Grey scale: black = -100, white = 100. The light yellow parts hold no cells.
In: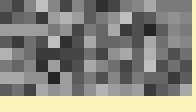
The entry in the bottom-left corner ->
-28
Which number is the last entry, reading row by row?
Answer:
32
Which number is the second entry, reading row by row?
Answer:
-46
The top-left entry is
-20
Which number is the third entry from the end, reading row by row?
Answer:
-28
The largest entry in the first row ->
50
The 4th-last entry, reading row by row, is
-54
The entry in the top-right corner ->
-4
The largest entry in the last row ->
40
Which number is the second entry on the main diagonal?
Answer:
-20
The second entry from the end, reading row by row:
-12
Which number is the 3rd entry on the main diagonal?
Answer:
23
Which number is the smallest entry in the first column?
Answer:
-46
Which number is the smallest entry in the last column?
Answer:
-37

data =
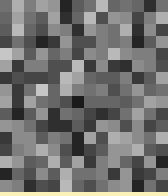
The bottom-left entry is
9
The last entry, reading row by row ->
-46
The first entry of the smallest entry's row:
27
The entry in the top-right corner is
-11
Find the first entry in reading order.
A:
-11
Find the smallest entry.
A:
-80
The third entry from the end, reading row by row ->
-72
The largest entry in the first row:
45
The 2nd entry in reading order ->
37
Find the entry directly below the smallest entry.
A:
-20
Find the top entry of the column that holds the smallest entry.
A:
-28
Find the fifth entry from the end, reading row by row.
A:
9
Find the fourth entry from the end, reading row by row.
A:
17
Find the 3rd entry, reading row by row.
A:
-1
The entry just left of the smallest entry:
-38
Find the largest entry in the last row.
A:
45
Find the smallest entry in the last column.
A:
-72

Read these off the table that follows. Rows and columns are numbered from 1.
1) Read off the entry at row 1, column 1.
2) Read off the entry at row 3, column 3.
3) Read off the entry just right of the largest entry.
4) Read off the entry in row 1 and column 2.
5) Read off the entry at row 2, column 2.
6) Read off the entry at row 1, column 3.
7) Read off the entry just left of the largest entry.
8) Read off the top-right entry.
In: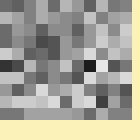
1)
-16
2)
9
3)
-34
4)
-25
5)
27
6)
1
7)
-78
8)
1

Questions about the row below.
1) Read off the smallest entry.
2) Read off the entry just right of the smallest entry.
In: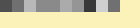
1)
-56
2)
62

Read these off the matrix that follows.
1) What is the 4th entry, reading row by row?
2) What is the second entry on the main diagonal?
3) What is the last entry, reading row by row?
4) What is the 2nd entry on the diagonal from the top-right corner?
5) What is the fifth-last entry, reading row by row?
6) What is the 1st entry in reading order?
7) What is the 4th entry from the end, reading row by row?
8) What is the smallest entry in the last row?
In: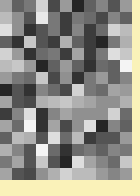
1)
65
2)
13
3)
21
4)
4
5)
47
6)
29
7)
47
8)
-43
